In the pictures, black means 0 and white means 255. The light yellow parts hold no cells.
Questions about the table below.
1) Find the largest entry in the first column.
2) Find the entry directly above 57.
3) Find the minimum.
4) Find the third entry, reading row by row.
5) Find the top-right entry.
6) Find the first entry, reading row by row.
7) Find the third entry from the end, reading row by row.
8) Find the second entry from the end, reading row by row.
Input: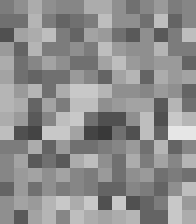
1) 190
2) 80
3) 57
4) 172
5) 134
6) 124
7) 100
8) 200

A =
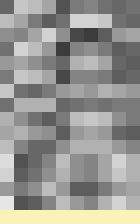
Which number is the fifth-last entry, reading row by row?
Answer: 153
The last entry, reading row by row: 177
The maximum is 230
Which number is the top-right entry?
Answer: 113
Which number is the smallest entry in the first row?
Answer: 82
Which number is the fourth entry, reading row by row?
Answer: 165
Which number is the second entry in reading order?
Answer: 198
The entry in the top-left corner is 103
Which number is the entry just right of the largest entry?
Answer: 82
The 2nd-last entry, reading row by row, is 210
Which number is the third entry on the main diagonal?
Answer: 165
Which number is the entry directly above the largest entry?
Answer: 153
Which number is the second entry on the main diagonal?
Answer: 165

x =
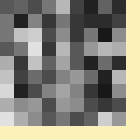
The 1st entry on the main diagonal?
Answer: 88
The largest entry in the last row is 225
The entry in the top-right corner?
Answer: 44
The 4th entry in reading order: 119
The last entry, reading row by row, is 152
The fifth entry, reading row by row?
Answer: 183
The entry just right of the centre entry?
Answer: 88
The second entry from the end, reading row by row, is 206
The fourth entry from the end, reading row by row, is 76
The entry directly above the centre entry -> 183
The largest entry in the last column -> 183

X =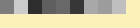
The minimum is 45
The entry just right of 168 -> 156

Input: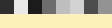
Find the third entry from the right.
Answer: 210
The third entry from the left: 27
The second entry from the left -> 233
